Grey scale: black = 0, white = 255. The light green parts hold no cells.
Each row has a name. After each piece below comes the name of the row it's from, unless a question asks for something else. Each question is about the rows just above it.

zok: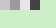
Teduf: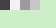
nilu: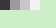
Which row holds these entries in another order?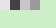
zok
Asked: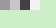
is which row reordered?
Teduf

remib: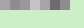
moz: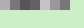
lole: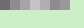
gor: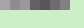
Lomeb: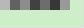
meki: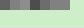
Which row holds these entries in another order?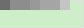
remib
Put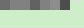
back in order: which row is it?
meki

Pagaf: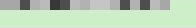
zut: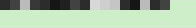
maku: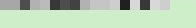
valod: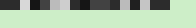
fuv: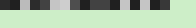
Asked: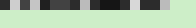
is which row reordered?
valod
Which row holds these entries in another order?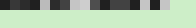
fuv

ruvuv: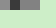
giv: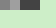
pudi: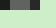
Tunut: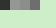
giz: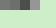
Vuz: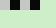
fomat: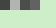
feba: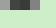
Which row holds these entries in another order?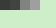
feba
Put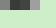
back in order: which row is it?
feba
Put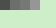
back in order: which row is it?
giz

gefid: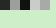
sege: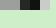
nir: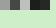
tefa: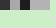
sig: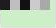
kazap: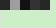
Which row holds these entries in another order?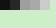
gefid
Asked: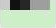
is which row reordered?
sege
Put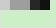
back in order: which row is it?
sege

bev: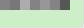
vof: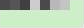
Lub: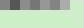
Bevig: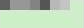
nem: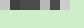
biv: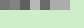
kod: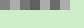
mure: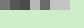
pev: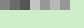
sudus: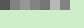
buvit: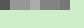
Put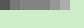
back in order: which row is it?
bev
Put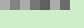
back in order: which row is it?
kod
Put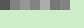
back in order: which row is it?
bev
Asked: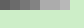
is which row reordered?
biv
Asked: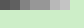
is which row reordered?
Bevig
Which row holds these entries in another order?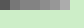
Lub
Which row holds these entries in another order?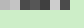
vof

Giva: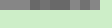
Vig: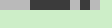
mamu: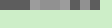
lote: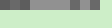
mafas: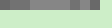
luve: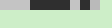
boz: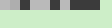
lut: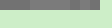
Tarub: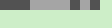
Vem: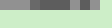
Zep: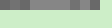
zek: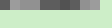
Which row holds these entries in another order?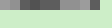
zek
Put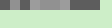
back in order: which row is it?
mamu
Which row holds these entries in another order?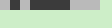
Vig

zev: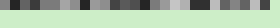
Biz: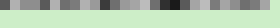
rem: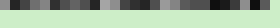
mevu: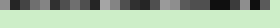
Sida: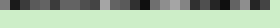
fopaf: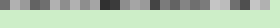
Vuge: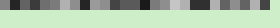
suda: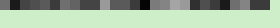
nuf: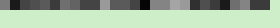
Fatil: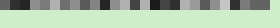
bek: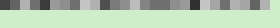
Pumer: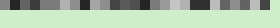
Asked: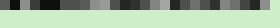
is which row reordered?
mevu
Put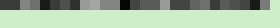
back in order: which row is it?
nuf
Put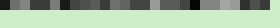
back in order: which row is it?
nuf
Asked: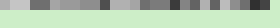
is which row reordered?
fopaf
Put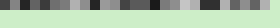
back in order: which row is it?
Vuge
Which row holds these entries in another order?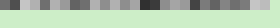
fopaf

